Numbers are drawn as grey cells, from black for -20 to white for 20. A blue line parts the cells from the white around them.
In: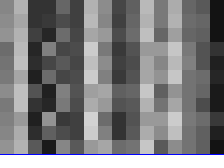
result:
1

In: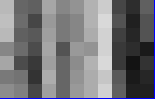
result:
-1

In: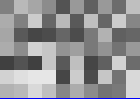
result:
13

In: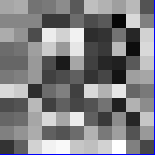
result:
0

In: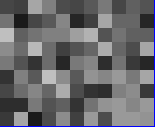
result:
-13

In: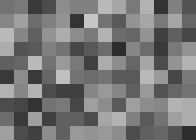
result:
-3
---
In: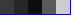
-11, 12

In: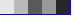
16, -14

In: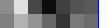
2, -3

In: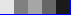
16, -16

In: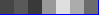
-9, -3

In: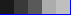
-16, 10

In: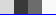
14, 19

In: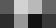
-6, -11
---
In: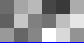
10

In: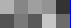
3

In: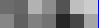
10

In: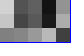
-16

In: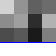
-13

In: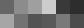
-11
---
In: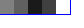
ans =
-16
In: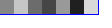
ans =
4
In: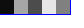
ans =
-8
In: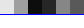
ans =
-14
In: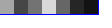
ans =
-4
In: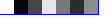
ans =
-1
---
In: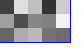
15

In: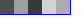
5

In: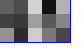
-8

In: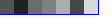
-15

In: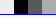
-20

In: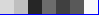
10
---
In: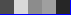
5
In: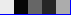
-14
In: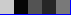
-14
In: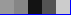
-7
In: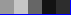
-17
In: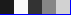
1
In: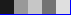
-2
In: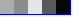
-6
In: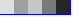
-1
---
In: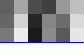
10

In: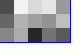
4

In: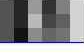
13

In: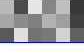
-11

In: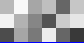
11

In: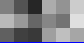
12
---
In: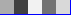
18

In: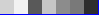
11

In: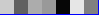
4

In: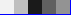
-16

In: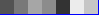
2

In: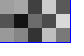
-3

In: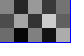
-12

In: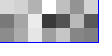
-11

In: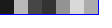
-12

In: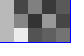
-12
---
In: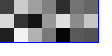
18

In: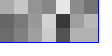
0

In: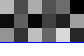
-12

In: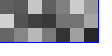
1

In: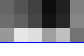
16

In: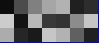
-14

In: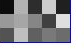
10
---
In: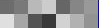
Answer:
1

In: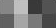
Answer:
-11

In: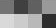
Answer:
-5

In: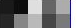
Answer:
-4

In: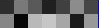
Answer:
2

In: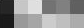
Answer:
0
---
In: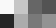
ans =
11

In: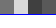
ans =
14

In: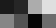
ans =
-14

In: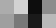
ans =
13

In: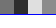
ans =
-13

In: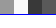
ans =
19

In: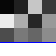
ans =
-15

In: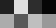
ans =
15

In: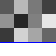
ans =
9
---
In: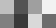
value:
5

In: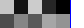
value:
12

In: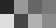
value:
-4

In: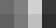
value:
13

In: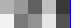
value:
-5

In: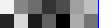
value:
-3

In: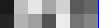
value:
16
